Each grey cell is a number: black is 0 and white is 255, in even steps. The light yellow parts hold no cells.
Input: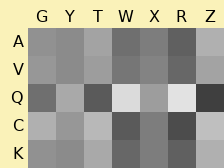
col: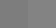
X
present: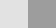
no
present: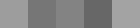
yes

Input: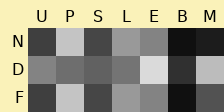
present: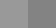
yes
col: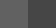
S

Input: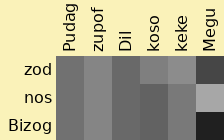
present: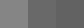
yes
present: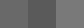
no
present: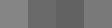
yes
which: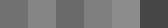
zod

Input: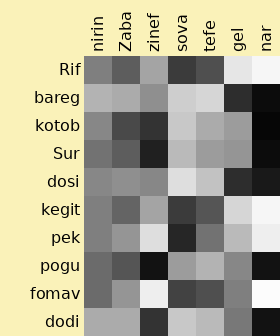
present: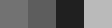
yes
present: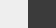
no
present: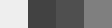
yes

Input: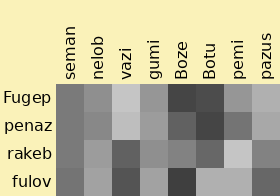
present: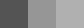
no
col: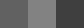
Boze
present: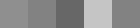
yes
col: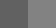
Boze
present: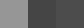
yes

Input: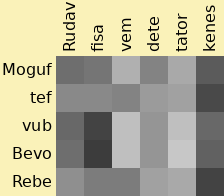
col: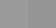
dete
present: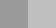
no
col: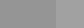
dete
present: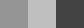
no

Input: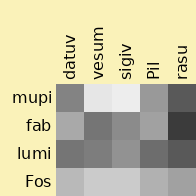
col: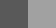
rasu
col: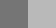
datuv
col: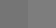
vesum
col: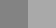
datuv

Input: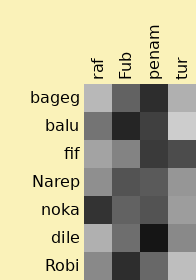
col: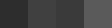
penam
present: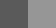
yes
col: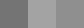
raf
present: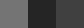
yes
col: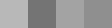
raf

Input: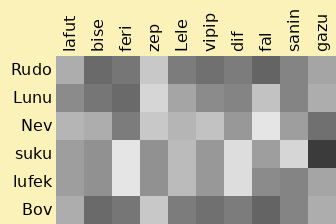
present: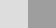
yes
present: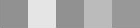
yes
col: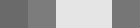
feri
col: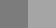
Lele
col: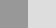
dif
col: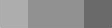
bise
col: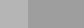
lafut

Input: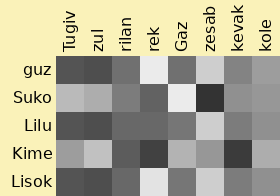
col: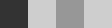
zesab
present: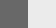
no
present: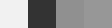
no
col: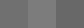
rilan
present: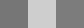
yes
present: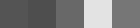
yes

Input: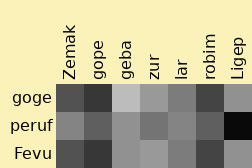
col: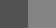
Zemak
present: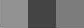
no
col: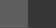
gope
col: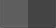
robim
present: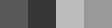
no

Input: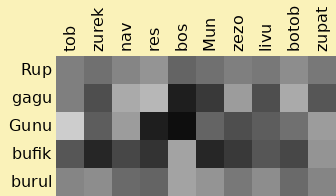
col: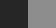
zurek
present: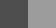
no
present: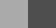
no
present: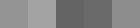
no
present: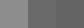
yes
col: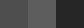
zurek
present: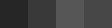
yes

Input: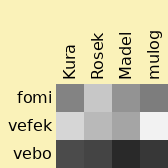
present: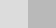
no
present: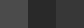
no
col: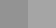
Madel
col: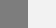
mulog
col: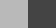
Rosek

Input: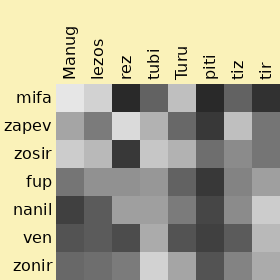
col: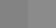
tiz
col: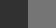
tir
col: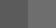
lezos
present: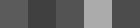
no

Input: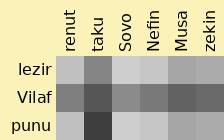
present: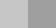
no
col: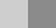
Sovo
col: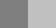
renut
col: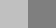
renut
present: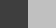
no
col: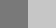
Nefin

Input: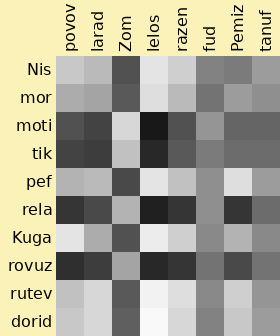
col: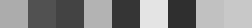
povov
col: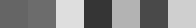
Pemiz
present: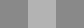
yes
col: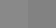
fud
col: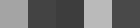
larad
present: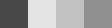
yes

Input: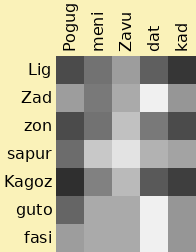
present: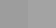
no
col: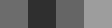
Pogug
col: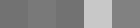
meni
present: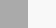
no
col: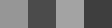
kad

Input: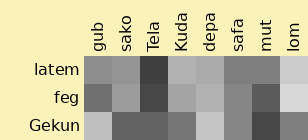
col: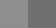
gub
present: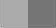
no
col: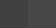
Tela
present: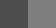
no
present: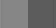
yes
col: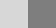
lom

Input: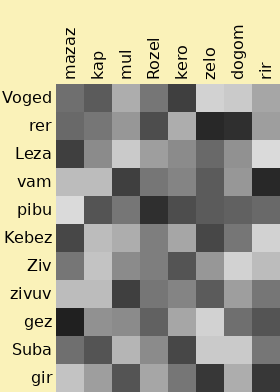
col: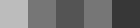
rir
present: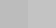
no

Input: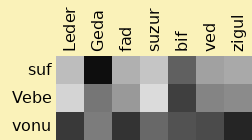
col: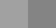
ved
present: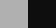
no
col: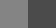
ved
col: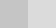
suzur
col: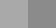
zigul

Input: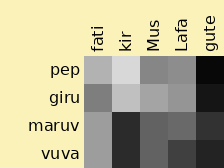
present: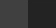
yes
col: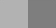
fati
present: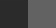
yes

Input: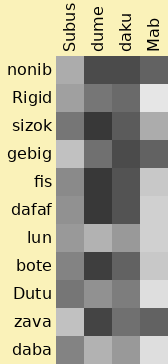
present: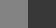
no
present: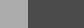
yes
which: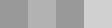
lun
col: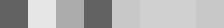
Mab
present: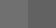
yes
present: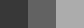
no
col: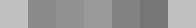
Subus

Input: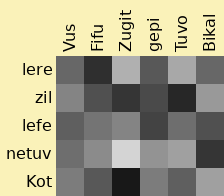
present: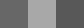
no
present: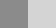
yes

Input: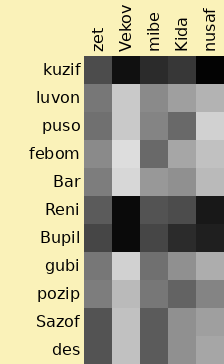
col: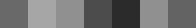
Kida
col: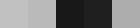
nusaf
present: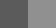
yes
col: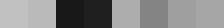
nusaf

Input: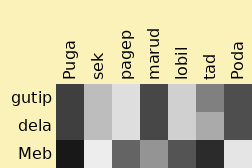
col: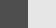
Poda
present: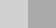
yes

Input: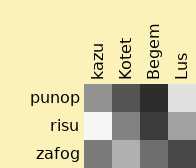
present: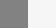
no
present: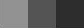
yes
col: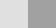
Lus
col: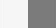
kazu

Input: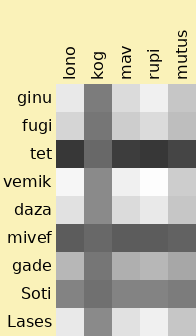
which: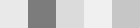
ginu
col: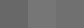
kog
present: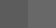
yes
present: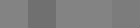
yes
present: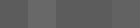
yes
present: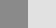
yes

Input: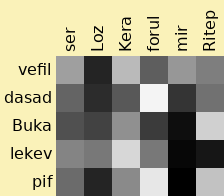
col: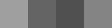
ser
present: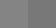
yes
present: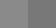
no
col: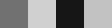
Ritep
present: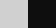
no
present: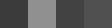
no
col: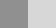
Kera

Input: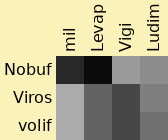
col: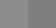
Ludim
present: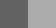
no
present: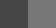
no
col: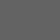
Levap

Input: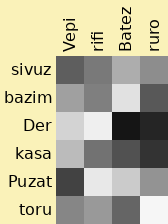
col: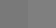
rifi
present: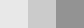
yes
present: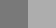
yes
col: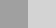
Vepi
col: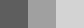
Vepi
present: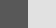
no

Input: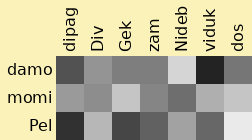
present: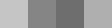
yes
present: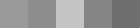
yes
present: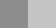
yes
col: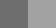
Nideb
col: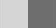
Nideb
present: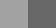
yes

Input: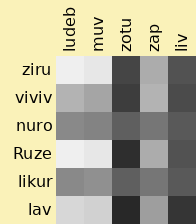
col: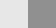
muv
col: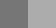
zap
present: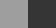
yes
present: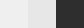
yes
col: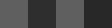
zotu
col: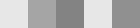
muv

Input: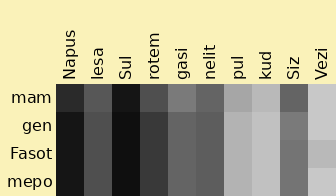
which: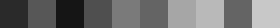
mam
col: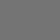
Siz

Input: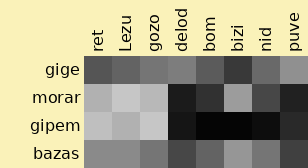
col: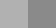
Lezu
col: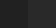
puve
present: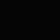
yes
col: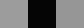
bizi
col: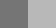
gozo

